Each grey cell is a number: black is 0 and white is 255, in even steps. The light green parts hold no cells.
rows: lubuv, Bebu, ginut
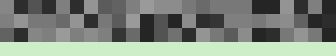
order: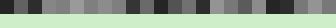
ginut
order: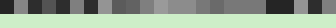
lubuv
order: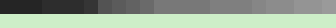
Bebu

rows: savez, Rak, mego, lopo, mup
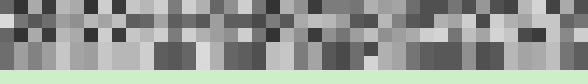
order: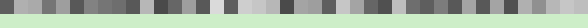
lopo
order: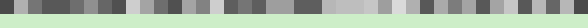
Rak

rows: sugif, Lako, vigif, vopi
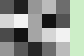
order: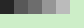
vopi
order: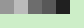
sugif
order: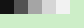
Lako
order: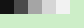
vigif
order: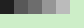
sugif

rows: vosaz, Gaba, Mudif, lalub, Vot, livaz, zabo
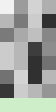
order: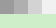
vosaz
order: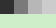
Gaba
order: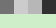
Vot
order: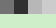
Vot

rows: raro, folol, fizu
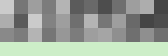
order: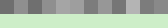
fizu
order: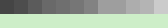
folol
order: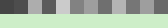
folol
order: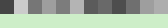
raro
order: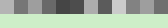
folol

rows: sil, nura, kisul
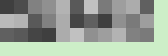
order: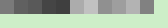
kisul
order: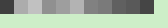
kisul
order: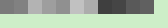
kisul

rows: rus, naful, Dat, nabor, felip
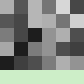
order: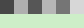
rus
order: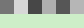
rus
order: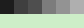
felip
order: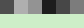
Dat
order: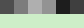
felip

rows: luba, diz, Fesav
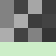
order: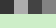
Fesav
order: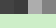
diz

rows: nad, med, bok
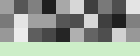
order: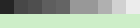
bok
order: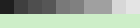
med
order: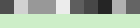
bok
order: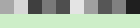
nad
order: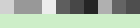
bok
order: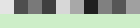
nad

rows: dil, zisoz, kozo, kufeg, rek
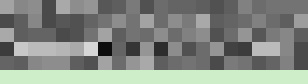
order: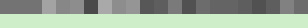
dil
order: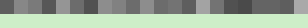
kozo
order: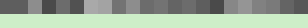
rek
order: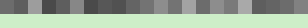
zisoz
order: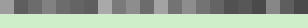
zisoz

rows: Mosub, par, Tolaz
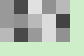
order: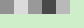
Tolaz
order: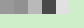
Mosub
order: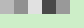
Mosub
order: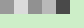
Tolaz
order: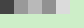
par
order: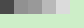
Tolaz
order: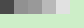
Mosub

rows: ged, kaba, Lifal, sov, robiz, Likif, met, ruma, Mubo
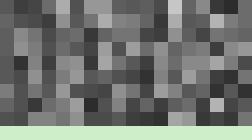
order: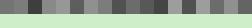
sov
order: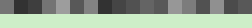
Likif

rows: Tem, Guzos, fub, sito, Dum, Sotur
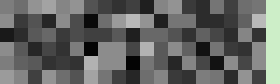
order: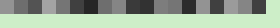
Sotur
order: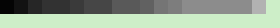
sito
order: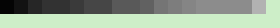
Dum

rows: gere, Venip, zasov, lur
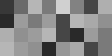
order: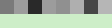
zasov
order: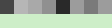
Venip
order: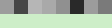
Venip

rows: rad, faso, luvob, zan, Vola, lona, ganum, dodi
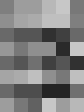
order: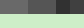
luvob
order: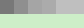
lona
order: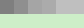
faso

